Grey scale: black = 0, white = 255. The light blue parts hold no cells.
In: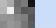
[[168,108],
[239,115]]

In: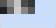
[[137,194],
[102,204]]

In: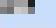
[[134,159],
[111,201]]

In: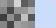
[[131,212],
[73,147]]

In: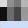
[[143,119],
[108,70]]

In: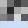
[[108,59],
[39,169]]

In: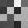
[[69,238],
[196,39]]

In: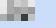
[[172,206],
[170,160]]
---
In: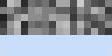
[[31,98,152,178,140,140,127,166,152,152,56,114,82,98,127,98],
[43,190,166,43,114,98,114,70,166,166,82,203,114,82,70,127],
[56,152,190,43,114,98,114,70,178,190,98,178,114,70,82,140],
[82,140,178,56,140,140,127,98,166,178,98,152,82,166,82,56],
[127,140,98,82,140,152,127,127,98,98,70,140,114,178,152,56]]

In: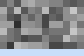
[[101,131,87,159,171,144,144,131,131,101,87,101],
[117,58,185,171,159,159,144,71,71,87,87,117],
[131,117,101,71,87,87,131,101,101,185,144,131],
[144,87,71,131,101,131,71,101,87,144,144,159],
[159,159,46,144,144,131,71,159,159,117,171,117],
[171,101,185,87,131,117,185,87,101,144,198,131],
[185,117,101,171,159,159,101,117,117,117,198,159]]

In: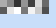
[[91,230,255,120,243,201,79],
[172,134,51,148,64,216,106]]

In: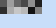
[[45,171,198,184,18,129],
[88,157,101,72,143,32]]

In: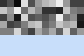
[[50,80,10,225,80,154,183,198,238,154,65,65],
[65,141,23,213,80,96,80,111,238,111,141,35],
[126,126,213,111,65,168,126,168,96,213,96,154],
[168,65,80,126,183,198,96,126,198,168,183,23],
[198,154,238,111,183,141,50,50,35,198,126,111]]

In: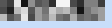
[[74,33,186,218,86,157,115,202,171,186,128,20,115,143,157],
[86,61,230,20,143,86,100,47,245,245,74,47,128,128,61],
[186,86,115,230,74,157,128,186,115,100,171,100,115,100,157]]
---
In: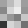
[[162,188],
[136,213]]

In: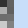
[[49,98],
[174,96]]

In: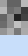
[[160,99],
[184,109]]

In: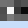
[[113,111],
[77,246]]

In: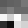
[[91,97],
[109,126]]

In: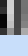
[[36,208],
[50,209]]

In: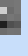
[[116,116],
[206,108]]

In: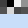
[[62,1],
[82,215]]

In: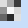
[[222,166],
[148,250]]
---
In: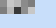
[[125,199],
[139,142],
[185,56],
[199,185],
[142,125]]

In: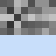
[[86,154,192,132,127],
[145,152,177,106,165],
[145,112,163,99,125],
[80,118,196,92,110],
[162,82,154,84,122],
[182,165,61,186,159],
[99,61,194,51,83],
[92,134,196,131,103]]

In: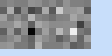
[[123,89,150,127,108,157,126],
[128,160,145,64,122,102,105],
[128,152,166,142,238,156,95],
[146,149,131,142,142,118,143],
[116,203,129,140,184,95,126],
[137,89,111,139,124,128,126],
[126,170,124,152,159,141,125],
[143,90,132,167,114,160,179],
[147,71,181,96,5,100,105],
[126,137,119,145,141,120,123],
[127,81,142,167,97,152,122],
[135,173,119,142,151,136,151],
[125,97,159,140,96,122,146]]

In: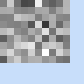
[[180,182,132,158,187,121,127,173,112],
[115,163,136,107,197,94,187,212,120],
[96,129,175,173,117,171,204,123,161],
[113,169,160,54,223,93,192,253,148],
[239,166,127,217,151,191,117,137,176],
[76,136,179,85,172,131,230,207,174],
[71,130,185,141,130,153,216,143,154],
[113,135,200,128,141,185,202,161,204],
[202,172,131,131,202,142,147,214,174],
[127,170,129,140,186,95,163,182,91]]

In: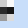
[[249,23,220],
[205,42,155]]

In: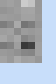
[[151,152,154,149,157,155,159,160,151],
[195,165,162,126,153,143,66,133,161],
[204,164,162,117,156,133,56,135,159],
[155,157,153,170,139,166,158,145,170],
[161,152,155,137,161,155,130,151,153],
[157,148,157,126,158,166,122,154,162]]

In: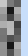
[[95,174,149,65,85,99,174,155],
[122,24,69,183,186,81,23,80],
[200,161,144,174,119,116,146,144]]
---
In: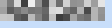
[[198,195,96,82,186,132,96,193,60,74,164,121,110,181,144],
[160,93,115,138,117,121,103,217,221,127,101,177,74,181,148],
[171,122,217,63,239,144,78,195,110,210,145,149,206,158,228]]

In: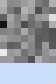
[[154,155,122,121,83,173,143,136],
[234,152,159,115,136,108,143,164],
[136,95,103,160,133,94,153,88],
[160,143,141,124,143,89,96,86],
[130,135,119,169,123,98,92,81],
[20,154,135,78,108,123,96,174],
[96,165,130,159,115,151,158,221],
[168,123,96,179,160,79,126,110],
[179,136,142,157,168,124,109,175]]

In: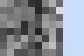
[[125,161,81,79,100,77,124,130,99],
[97,147,160,113,77,46,159,190,105],
[81,141,101,164,101,132,66,169,76],
[75,59,85,50,106,35,119,161,78],
[129,149,128,45,99,85,160,149,163],
[142,121,124,113,118,73,149,125,106],
[114,110,130,118,124,38,73,101,220],
[155,135,93,111,51,44,128,174,107]]

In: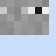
[[143,137,153,146,150,138,157],
[140,145,157,150,145,140,153],
[145,159,138,156,146,152,141],
[200,145,135,184,230,25,238],
[148,153,145,147,154,149,134]]

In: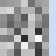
[[190,161,86,192,193,57,148],
[199,209,113,243,139,75,178],
[126,120,214,43,192,251,131],
[195,166,83,186,197,49,141],
[138,97,132,119,189,138,113],
[143,111,145,87,207,158,116],
[204,215,133,178,179,108,174],
[148,154,162,205,114,155,164]]

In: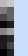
[[1,34],
[28,70],
[26,39],
[133,162],
[9,30],
[72,100],
[123,97],
[186,198]]

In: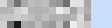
[[208,110,26,169,164,186,164,153,192,128,236,212,198],
[197,198,206,198,190,179,190,176,178,172,182,218,160],
[180,183,206,220,180,177,180,189,236,217,164,199,175],
[214,168,116,169,190,184,190,158,149,113,227,225,167]]
